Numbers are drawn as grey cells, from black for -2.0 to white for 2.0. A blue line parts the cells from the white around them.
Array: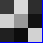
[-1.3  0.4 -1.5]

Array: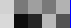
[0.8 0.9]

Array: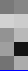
[0.1 1.3]

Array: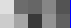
[-0.7  0.3]

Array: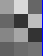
[-0.4 -1.2  0.1]

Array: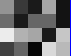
[-1.7 -0.4  0.6 -0.4]
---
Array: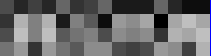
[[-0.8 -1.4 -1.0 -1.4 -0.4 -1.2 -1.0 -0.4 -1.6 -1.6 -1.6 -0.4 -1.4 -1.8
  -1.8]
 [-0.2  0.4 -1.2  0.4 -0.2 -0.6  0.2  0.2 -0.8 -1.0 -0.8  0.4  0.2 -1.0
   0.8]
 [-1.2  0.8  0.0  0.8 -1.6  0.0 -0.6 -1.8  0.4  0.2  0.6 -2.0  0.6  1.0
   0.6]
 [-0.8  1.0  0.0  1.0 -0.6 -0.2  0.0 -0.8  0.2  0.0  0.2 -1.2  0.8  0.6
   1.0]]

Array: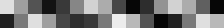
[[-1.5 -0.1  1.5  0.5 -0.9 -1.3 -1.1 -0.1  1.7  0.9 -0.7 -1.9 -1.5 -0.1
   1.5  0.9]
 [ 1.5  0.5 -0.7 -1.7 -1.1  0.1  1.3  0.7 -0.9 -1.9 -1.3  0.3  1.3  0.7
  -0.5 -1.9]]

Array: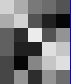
[[-0.9 -1.9  0.1  1.1  1.5]
 [-0.5 -1.5 -1.5  1.5  1.1]
 [-0.5 -1.3  1.7 -0.7  0.3]
 [-0.9  0.3 -1.3  0.3 -0.3]
 [ 1.3  0.7 -0.1 -0.3 -0.7]
 [ 0.7  1.3 -0.7 -1.5 -1.9]]

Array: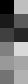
[[-1.0 -1.4]
 [-1.6 -0.6]
 [ 0.4  0.6]
 [-0.2  0.8]
 [-2.0  1.0]
 [ 0.0  1.4]]

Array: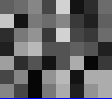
[[ 1.1 -1.7 -0.1 -0.3  0.1 -1.1 -1.5 -0.5]
 [ 0.5 -1.3 -0.7 -1.7 -0.7  0.7 -1.9 -1.1]
 [ 0.1 -0.9 -1.9 -0.1  0.7 -1.5  0.3  0.7]
 [-0.5 -0.3  0.1 -0.9  1.3 -1.7 -1.3 -0.3]
 [-1.3 -0.1  0.3 -1.1  1.3 -0.9 -1.1 -0.3]
 [-0.9  0.1 -1.9  0.3  0.9 -1.7  0.7  0.7]
 [-1.5  0.5  0.9 -0.7 -0.7 -0.5 -0.7 -1.5]]

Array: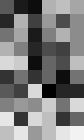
[[-0.6 -1.6 -1.8  0.8  1.0  0.6]
 [ 1.6 -1.2  1.4  1.0 -1.2 -0.4]
 [-0.6 -1.0  1.4 -2.0 -1.4 -1.4]
 [-1.2 -0.2 -1.2 -0.4 -1.8 -0.2]
 [ 0.8  0.0 -1.4 -0.8 -1.0  0.2]
 [ 0.0  0.4  0.2  1.2 -0.2  1.4]
 [-0.2  0.6 -1.6  0.0  0.8  0.2]
 [-1.4  0.8 -1.0  0.4 -0.8  0.2]
 [ 1.4  1.2 -1.8 -0.4 -0.8  1.0]
 [ 1.0  1.6  0.4  1.0  1.6  1.8]]
